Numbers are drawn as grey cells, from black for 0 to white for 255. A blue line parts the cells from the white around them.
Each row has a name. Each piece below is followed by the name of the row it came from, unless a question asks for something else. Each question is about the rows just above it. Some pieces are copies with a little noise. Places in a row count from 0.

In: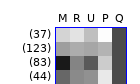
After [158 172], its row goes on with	[166 179  75]
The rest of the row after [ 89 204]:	[75]
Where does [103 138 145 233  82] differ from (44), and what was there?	4, [75]

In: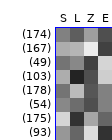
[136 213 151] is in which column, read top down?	S
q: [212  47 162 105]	(175)
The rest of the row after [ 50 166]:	[102]

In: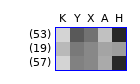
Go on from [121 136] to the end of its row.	[164 157]
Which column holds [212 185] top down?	K
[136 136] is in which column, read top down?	X
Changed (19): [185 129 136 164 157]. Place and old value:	1, [121]

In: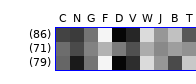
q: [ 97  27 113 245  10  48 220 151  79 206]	(79)
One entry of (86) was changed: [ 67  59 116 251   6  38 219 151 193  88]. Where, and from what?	3, [245]
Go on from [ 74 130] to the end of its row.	[178 123  80 172 137 158 145]
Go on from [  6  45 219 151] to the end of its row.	[ 74 200]

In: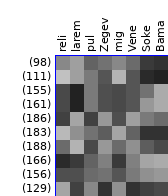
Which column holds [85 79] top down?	Zegev
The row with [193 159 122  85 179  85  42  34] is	(111)
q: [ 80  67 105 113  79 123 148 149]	(156)
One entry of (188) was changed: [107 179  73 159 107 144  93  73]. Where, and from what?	3, [152]

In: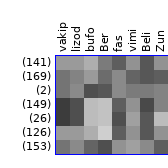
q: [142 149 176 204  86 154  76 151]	(126)
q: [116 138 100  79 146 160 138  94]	(153)
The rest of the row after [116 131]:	[154 108 138 100  87  94]
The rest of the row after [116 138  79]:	[ 87 138 123 123 131]
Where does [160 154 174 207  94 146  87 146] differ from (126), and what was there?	0, [154]

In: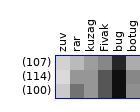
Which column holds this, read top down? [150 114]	rar
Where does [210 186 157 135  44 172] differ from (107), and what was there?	4, [38]
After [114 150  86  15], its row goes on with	[143]
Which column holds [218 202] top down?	zuv
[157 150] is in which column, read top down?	kuzag

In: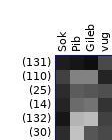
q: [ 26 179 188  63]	(132)
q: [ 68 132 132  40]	(110)
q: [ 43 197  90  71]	(30)
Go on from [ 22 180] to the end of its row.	[188  65]
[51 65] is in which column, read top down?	vug

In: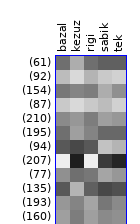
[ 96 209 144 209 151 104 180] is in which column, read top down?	tek
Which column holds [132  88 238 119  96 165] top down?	rigi
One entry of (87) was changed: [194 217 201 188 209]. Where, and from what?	0, [201]

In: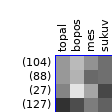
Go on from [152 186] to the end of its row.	[146 111]
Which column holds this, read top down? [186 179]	bopos
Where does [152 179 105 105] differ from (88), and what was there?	3, [111]
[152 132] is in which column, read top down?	topal

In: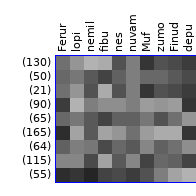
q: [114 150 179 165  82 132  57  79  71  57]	(130)
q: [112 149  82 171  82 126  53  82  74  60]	(21)

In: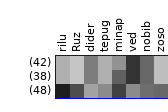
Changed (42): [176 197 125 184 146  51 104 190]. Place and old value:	3, [176]
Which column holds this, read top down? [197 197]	Ruz
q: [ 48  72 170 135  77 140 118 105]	(48)
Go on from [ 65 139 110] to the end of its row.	[104]
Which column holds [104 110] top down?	nobib
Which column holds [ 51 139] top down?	ved

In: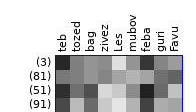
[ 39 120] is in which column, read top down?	teb
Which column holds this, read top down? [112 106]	guri
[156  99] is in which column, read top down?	Favu
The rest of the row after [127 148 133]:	[164 179 164 112  99]
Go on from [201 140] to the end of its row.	[ 33 106 193]
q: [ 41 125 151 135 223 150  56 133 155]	(3)

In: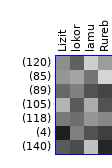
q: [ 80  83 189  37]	(140)
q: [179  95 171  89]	(105)
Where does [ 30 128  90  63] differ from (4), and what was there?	2, [82]
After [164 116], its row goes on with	[213]
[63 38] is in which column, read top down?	Rureb
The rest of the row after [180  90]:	[172  82]

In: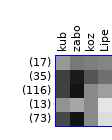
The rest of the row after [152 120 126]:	[132]
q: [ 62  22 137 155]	(116)
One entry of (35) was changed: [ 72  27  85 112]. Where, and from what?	0, [64]
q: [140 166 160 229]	(13)
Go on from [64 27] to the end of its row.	[ 85 112]
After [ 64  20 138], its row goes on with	[158]
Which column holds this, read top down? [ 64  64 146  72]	kub

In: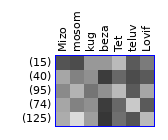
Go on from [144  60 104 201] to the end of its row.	[90]
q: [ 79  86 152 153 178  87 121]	(15)
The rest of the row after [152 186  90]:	[123]
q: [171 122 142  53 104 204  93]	(74)
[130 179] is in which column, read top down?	mosom
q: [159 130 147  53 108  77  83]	(40)

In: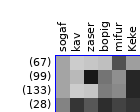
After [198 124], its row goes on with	[137  38]
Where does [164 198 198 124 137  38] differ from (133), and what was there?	1, [204]
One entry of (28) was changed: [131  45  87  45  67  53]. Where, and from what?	1, [53]
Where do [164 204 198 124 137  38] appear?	(133)

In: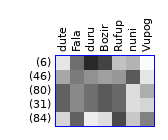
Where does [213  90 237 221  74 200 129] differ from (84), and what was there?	1, [97]
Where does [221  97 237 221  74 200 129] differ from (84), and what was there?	0, [213]
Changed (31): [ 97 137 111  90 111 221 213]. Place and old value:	4, [104]
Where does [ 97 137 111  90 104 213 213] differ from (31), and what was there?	5, [221]
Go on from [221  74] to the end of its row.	[200 129]

